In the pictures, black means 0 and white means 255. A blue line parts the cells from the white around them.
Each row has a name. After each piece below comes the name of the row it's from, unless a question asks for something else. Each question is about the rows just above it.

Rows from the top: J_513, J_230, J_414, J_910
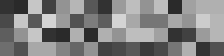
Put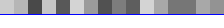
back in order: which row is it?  J_230
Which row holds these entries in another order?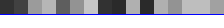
J_414
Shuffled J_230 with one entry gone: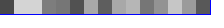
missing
[204]
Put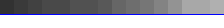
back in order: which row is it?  J_910

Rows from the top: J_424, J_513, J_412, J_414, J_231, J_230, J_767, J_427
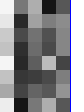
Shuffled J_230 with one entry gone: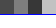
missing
[61]
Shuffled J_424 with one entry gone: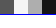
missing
[120]
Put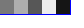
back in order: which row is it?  J_427
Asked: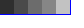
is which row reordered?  J_414
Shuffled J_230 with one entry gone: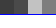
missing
[55]
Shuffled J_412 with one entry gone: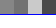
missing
[81]
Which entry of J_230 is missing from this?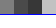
[61]

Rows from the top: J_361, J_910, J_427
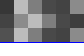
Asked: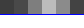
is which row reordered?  J_910
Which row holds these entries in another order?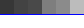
J_361

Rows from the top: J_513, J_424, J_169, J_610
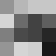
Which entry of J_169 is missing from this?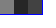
[74]
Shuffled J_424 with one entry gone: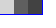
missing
[107]
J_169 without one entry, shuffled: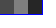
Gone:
[66]
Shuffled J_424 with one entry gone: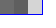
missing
[66]

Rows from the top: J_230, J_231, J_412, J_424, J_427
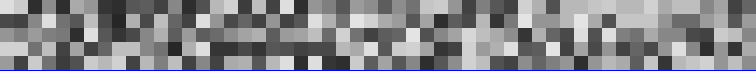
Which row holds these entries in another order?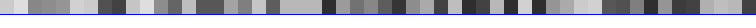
J_230
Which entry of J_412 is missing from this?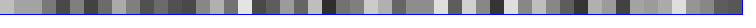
[215]
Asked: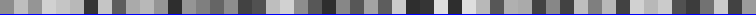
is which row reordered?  J_427
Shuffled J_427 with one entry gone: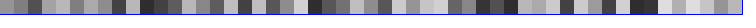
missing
[60]
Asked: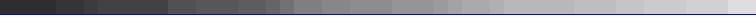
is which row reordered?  J_427

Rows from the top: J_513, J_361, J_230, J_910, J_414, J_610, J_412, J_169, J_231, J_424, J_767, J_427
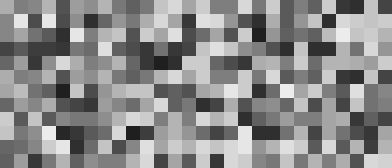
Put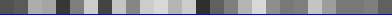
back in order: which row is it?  J_513
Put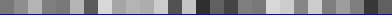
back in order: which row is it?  J_610
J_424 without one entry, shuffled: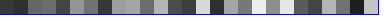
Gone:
[39]
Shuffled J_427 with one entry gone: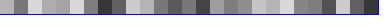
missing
[210]
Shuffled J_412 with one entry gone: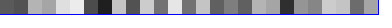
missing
[188]
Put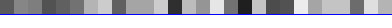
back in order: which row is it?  J_412

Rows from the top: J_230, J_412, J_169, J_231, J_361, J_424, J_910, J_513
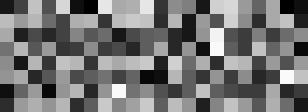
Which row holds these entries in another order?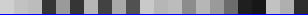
J_361
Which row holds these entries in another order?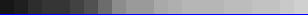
J_361
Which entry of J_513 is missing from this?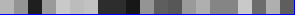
[161]
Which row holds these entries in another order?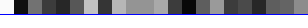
J_231
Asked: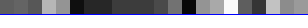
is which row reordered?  J_231

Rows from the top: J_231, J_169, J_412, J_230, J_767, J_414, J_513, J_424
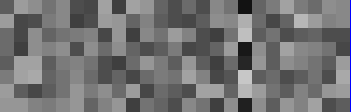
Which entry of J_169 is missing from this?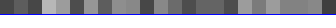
[175]
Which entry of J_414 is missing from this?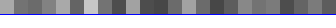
[85]
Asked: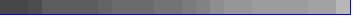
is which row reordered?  J_513

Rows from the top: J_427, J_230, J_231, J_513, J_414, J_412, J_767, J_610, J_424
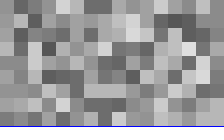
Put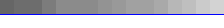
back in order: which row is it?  J_610
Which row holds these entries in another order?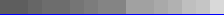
J_231
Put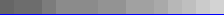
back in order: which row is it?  J_414
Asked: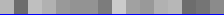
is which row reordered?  J_424

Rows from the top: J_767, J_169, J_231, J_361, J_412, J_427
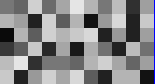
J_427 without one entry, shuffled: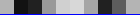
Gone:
[201]
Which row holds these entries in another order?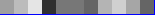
J_412
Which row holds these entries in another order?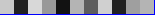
J_169
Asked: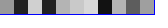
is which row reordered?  J_169

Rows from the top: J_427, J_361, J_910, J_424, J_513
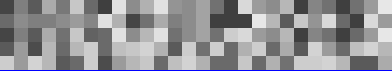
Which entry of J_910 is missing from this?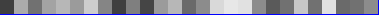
[98]
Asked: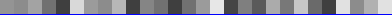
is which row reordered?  J_427
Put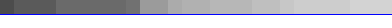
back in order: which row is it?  J_424
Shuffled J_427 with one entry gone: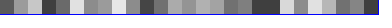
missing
[120]

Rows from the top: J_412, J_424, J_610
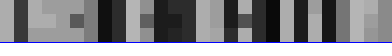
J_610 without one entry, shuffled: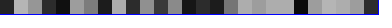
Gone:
[165]
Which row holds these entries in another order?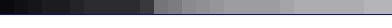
J_610
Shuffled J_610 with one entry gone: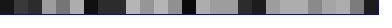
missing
[36]

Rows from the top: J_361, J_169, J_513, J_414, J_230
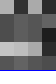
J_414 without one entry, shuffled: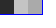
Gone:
[189]
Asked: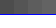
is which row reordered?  J_169

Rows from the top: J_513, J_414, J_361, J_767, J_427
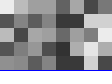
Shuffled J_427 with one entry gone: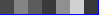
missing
[138]
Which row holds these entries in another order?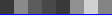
J_427
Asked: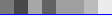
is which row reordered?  J_513
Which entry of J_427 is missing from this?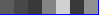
[138]
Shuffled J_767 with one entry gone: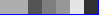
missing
[78]
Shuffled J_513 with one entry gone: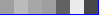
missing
[120]

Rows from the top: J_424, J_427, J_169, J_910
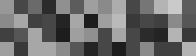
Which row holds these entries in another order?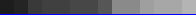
J_910
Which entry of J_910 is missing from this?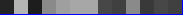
[86]
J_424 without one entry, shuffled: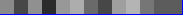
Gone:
[202]
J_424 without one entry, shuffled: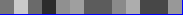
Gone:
[180]
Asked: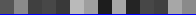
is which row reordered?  J_427
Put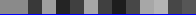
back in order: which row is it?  J_910

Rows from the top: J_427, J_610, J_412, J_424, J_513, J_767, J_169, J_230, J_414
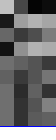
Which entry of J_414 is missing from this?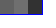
[91]
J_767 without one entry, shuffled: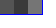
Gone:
[97]
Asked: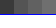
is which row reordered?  J_513
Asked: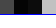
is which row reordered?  J_427
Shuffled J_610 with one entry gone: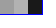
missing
[165]

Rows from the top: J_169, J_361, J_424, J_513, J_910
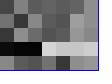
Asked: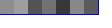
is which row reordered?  J_361
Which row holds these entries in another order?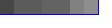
J_169
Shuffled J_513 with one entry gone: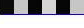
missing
[205]
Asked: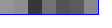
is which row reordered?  J_910
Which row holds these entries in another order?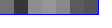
J_910

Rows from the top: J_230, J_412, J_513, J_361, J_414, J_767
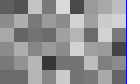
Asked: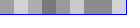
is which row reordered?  J_412
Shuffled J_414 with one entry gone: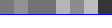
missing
[127]
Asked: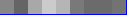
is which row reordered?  J_767
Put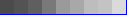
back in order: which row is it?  J_230
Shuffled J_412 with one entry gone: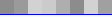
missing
[121]
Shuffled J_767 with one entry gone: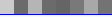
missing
[134]
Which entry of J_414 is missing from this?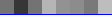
[127]

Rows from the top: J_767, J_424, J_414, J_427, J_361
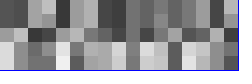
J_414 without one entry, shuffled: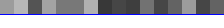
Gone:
[191]
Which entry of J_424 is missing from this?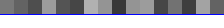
[135]
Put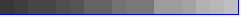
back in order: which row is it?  J_767
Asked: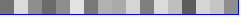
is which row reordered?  J_427
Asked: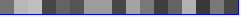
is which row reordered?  J_414
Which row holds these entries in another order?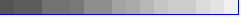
J_361

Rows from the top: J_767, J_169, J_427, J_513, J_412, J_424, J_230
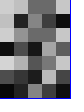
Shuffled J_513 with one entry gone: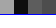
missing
[22]
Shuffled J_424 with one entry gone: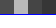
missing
[28]

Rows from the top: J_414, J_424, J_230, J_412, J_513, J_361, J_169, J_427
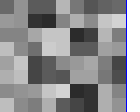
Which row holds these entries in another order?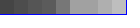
J_361
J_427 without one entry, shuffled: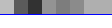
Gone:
[69]
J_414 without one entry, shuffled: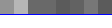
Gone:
[85]
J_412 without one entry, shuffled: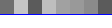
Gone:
[204]
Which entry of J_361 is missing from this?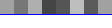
[77]

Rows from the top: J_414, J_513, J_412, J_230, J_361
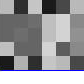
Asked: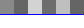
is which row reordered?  J_513
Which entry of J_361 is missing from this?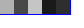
[185]
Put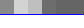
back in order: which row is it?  J_513
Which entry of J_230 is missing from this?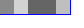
[93]
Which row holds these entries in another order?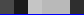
J_414
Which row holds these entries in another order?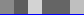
J_230

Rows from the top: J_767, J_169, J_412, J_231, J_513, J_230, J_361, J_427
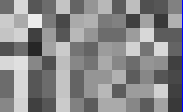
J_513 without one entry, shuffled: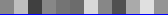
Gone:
[143]
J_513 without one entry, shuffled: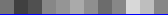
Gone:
[224]
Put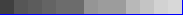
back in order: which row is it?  J_361

